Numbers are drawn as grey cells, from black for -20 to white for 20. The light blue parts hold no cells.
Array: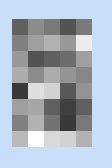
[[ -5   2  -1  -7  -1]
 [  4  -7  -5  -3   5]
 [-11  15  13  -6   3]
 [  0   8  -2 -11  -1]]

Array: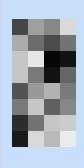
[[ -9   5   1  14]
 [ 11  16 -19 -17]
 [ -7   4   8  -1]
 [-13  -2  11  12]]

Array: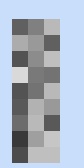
[[-5  0  9]
 [-7  2 10]
 [-7 -2  9]
 [-3  9 -6]
 [-8 10 10]]

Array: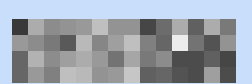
[[-11   7   2   3   4  10   3   3  -9  -3   7  -5   7  -1]
 [ -4   8   2   5   7   4  -2   6  -1   2  -8  -8  -5  -9]]

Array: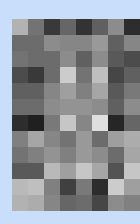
[[  8  -2 -11  -4 -12  -5   2 -13]
 [ -2  -3  -3   2  -5   2  -6  -8]
 [ -5  -5   1   5   0   6  -6  -1]
 [-13 -15  -1  11   1  15 -14  -4]
 [ -2   0   3   0   4   2  -3   6]
 [  9  10   0 -10  -1 -13  12   5]]

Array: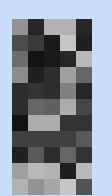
[[  3 -14   8   8 -14]
 [ -3 -17 -16 -14   9]
 [-13 -12 -13   0 -14]
 [-17   7   7 -12 -12]
 [-15  -6 -13  -4 -12]
 [  8   3   6  11  -7]]
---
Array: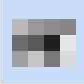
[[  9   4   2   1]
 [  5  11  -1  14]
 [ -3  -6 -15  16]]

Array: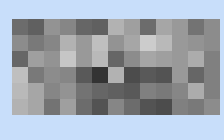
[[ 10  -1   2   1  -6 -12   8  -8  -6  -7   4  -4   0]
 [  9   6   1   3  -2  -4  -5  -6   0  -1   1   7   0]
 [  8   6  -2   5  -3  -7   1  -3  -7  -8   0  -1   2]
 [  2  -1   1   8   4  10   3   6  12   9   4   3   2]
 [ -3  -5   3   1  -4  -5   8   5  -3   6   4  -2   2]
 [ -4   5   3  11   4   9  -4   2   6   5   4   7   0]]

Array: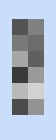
[[  9  13]
 [  6  -5]
 [ -1  -3]
 [ -7   0]
 [ -8   3]
 [-11   4]]

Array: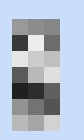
[[ 16  12  10]
 [  9   6  13]
 [  4   2   1]
 [  3  -2  -7]
 [ -6   9  15]
 [-11  17  -3]
 [-15 -13  -5]]

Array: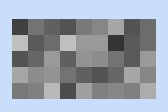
[[ 10  -6  -3  10   4   4 -12  -6  -3]
 [  6   2   3  -2  -5  -7  -4   6   1]
 [ -1   0   9  -8   5   0   1   0   7]
 [ -7  -4   4  -5   3   2  -2  -6   4]
 [-10  -2  -5  -7  -1   1   6  -7  -3]]

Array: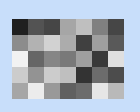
[[ 18  -4   1  -1   5 -11  15]
 [ 12   3  12  10 -12  -3  -8]
 [  6  17   4  -5  -3  16   9]
 [  2   8  13   7 -10   5  -6]
 [-15  -7  -9   6  10   0  -9]]
